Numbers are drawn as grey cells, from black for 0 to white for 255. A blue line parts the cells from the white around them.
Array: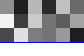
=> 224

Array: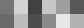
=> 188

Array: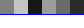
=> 196

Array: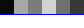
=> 167

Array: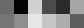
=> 142

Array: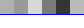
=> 154

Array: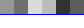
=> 111

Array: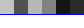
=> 81
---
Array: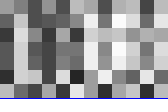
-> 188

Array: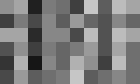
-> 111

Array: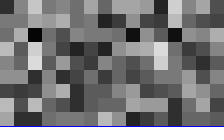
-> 91

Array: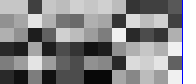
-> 240

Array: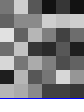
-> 54
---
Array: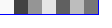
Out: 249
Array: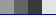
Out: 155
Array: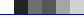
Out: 251
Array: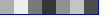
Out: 175
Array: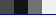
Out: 74
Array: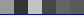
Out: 153
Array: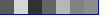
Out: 89
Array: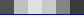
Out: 80
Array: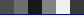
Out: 76
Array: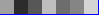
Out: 160
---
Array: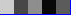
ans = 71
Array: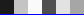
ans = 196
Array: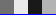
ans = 233
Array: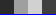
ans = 159
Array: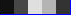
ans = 70
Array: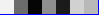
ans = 108
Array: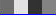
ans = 226
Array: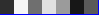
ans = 245
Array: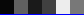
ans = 96
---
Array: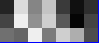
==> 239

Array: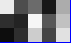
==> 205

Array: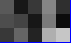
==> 35

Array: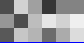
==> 180

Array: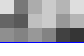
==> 152

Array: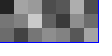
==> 118

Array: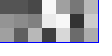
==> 184

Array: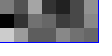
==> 93

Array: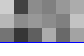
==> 95
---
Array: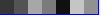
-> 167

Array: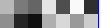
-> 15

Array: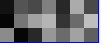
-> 40

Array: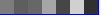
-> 103

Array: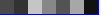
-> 197

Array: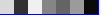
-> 240

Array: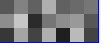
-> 67

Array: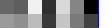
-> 188

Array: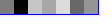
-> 198

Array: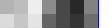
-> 228
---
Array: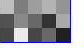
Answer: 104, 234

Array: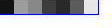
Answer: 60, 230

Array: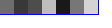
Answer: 190, 212

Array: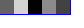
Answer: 2, 211

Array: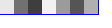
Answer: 242, 242

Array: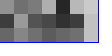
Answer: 72, 202

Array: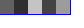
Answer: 196, 196

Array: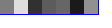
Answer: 92, 222
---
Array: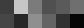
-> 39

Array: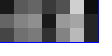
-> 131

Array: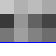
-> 150

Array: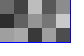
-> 97

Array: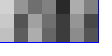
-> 84

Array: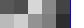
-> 206

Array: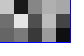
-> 229

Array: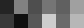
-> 15
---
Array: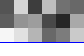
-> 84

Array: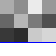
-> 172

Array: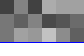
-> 65

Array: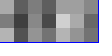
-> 170

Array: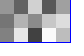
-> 150

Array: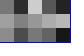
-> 120

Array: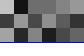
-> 195
